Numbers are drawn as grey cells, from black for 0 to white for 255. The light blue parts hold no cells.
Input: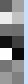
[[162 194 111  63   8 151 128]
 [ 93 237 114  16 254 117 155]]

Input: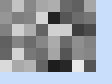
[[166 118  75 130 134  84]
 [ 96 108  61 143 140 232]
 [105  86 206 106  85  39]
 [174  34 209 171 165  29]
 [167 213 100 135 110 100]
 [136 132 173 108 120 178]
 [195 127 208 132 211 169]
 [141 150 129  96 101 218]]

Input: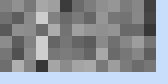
[[ 65  70  55 117  94 118]
 [135 136 106 157 134 108]
 [124 115 105 135 119 123]
 [150 118 148 112 106 157]
 [143 150 144 138 168 121]
 [125 102 148  92 101 168]
 [107 122 160 101 118 164]
 [ 59 106 115 118 124 139]
 [159 129 172 101 119 165]
 [167 205 107 206 206  54]
 [120 138 140 130 139 132]
 [145  93 143  93  81 175]
 [129 113  89 140 118 110]]

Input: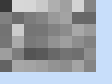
[[132 103 154 129 142 132]
 [211 104 168 142 111 164]
 [160 163 140 159 115 141]
 [175 153 130 146 104 147]
 [201 132 118 126  89 158]
 [214 124 117 121  84 164]
 [215 108 204 170 125 167]
 [ 56 129 115 117 158  99]]

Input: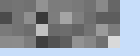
[[102  93 123 217]
 [137  93 155 112]
 [114 110 115 135]
 [121 127 100 146]
 [125 165 109  94]
 [124 125 106  82]
 [146  57 193  63]
 [113 143 109 125]
 [116 116 116 140]
 [113  75 122 139]]

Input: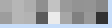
[[136  49]
 [148 152]
 [147 128]
 [154 166]
 [194 235]
 [143  91]
 [173 179]
 [182 182]
 [171 157]]
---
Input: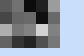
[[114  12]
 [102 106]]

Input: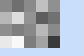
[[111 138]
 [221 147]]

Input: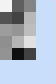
[[ 95 132]
 [ 67 184]]

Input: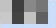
[[ 63 136]
 [ 67 194]]

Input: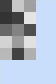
[[200 160]
 [ 62 228]]

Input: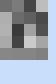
[[123  70]
 [108  96]]
